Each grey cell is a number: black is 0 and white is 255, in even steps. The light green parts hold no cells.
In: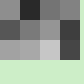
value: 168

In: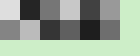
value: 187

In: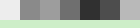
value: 138

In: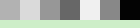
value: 218

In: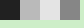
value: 186

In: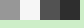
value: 246
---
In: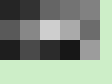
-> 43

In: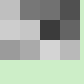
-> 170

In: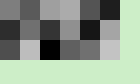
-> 96

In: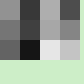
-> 21

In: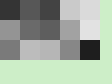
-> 182

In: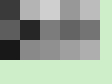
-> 144

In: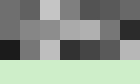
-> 69

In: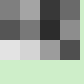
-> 212

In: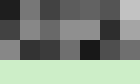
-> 24
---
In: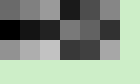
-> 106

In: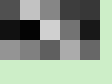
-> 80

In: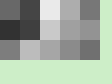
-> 104

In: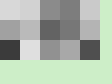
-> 216

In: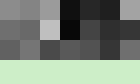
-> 140

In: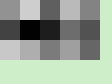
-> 146

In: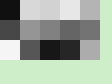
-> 16

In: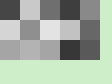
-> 70
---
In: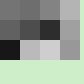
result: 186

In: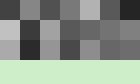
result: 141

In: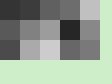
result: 204

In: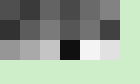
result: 16

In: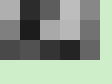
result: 52

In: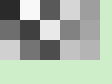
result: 77

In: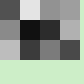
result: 59

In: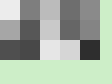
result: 230
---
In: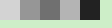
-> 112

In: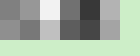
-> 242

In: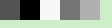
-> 248

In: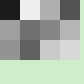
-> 175

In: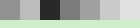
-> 41

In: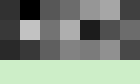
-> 87
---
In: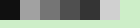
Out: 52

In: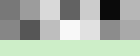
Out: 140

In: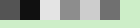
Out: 205

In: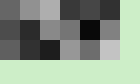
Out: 109

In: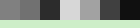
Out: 64

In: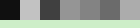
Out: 107
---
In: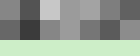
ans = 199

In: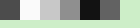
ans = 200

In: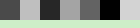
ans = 39

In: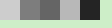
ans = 101

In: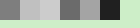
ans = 204

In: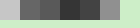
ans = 89

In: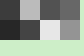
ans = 82

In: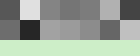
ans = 132
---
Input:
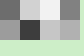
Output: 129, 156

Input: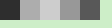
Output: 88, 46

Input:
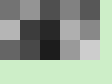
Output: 87, 101

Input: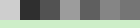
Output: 117, 206

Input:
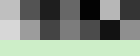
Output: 52, 215

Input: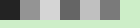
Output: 122, 35

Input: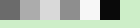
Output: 9, 107
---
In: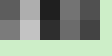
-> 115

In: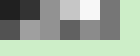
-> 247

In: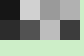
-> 154

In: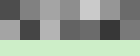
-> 150

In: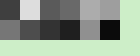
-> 172

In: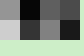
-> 95

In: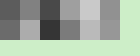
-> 201

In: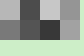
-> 199
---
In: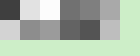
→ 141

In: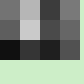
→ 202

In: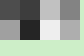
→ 37

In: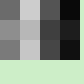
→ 183

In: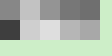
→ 207

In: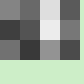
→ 83
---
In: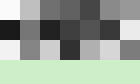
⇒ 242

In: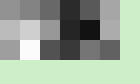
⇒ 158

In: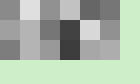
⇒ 125

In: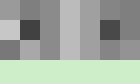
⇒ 120

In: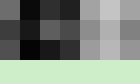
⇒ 80

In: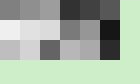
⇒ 190
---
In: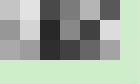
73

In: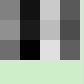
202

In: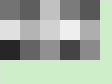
193

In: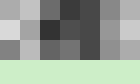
108

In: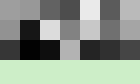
98

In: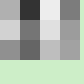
237

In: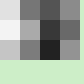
84

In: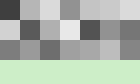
218
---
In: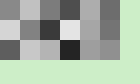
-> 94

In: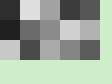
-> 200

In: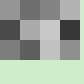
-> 125

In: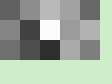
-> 111

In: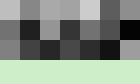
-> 128

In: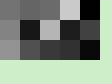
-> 147

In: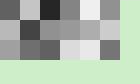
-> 160

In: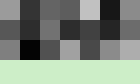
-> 127

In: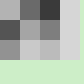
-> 146

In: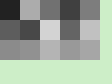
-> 139
